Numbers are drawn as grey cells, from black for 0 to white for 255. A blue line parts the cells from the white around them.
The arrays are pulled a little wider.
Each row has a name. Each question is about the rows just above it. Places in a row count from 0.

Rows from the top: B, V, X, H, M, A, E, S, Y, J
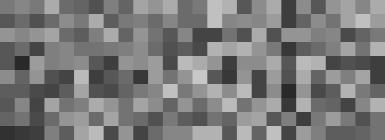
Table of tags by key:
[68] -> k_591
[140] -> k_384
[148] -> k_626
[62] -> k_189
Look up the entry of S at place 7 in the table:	k_626
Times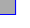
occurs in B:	4
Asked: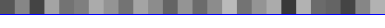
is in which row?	S
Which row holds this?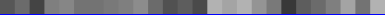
H
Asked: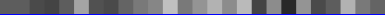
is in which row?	E
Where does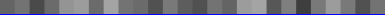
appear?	Y
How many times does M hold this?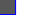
3

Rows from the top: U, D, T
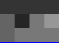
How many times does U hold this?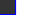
4
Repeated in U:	[52]
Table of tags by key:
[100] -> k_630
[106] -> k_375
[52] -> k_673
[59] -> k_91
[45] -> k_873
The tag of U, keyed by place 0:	k_673
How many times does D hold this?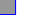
1
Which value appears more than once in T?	[120]
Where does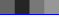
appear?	D

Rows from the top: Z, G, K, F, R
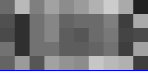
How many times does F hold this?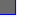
0
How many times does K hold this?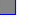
1

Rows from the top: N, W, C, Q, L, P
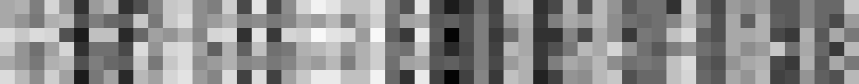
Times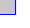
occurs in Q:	4
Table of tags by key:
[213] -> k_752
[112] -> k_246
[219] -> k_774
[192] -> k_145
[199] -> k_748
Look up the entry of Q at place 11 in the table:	k_752
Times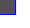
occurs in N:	3

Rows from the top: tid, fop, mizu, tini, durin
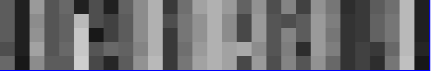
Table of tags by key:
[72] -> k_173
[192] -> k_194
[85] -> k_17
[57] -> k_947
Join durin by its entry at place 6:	k_173
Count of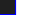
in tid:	4
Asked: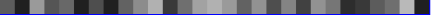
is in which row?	tid
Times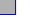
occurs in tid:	2

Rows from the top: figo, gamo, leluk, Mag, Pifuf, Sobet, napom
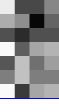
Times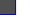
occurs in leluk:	3
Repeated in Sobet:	[126]
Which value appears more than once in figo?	[72]

